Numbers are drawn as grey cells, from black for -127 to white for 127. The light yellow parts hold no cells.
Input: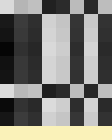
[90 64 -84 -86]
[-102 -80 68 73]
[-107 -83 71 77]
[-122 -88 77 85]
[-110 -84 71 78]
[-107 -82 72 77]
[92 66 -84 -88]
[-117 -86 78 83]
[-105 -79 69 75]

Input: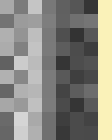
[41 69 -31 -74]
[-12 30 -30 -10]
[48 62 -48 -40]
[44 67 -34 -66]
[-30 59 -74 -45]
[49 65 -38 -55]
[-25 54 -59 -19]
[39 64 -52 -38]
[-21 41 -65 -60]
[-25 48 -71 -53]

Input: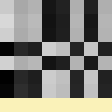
[74 50 -93 -95]
[88 58 -97 -105]
[79 54 -96 -102]
[-124 -97 63 70]
[81 55 -96 -102]
[-126 -97 64 70]
[-121 -93 60 65]

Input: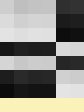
[78 67 -80]
[91 84 -100]
[99 97 -114]
[-105 -98 89]
[85 76 -89]
[-98 -90 80]
[-115 -108 100]

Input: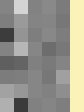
[4 2 -4]
[-1 4 -8]
[-67 -1 -2]
[3 6 -7]
[-32 0 4]
[-3 6 32]
[34 6 14]
[48 1 -1]

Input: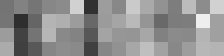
[-11 -10 11 -78 8 41 -2 12]
[-10 -26 47 -23 37 21 -3 110]
[28 -11 9 -40 22 39 11 52]
[43 -39 13 -63 18 63 8 55]
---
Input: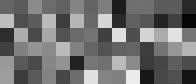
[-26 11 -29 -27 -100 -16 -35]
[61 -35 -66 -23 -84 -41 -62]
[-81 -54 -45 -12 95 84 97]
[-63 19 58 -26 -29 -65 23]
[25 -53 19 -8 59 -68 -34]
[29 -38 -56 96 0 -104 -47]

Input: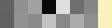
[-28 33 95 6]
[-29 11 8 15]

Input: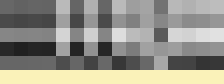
[-24 -26 58 48 58 36 56 57]
[-53 -54 32 22 18 32 26 14]
[6 5 84 79 93 51 86 93]
[-87 -90 34 18 17 33 29 13]
[-25 -24 -50 -60 -72 -23 -59 -75]

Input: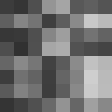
[-67 -48 37 -32]
[-32 -11 -34 72]
[-72 -48 30 -12]
[-49 -47 44 -52]
[-25 -9 -36 65]
[-66 -28 -26 78]
[-37 -13 -34 74]
[-75 -47 19 32]

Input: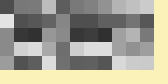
[-49 -5 -34 1 52 75]
[99 -40 6 -48 -31 -40]
[10 -78 10 -66 32 -6]
[10 91 -17 93 33 30]
[28 -33 -15 -31 88 74]

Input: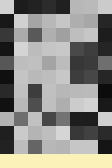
[82 -93 -95 58]
[-103 37 70 39]
[-71 -38 32 70]
[-107 60 72 -65]
[-40 64 60 -68]
[-111 57 71 -56]
[-86 -66 55 58]
[-110 -49 46 83]
[51 65 -12 -98]
[-96 52 85 -62]
[-93 -26 52 70]

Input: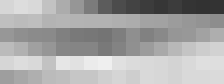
[86 89 44 -4 -51 -67 -67 -77]
[63 62 53 50 47 35 28 19]
[23 11 0 -8 -1 1 22 34]
[59 32 6 5 3 28 56 77]
[86 89 102 107 96 89 83 95]
[30 47 62 70 85 89 83 89]

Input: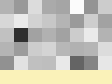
[51 92 37 20]
[87 82 52 77]
[65 34 34 106]
[52 77 55 53]
[17 64 105 4]

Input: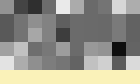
[19 -80 106 -21 87]
[-38 15 -32 -21 -5]
[-38 39 -66 -21 -5]
[33 -17 29 25 -113]
[99 15 -10 65 -36]
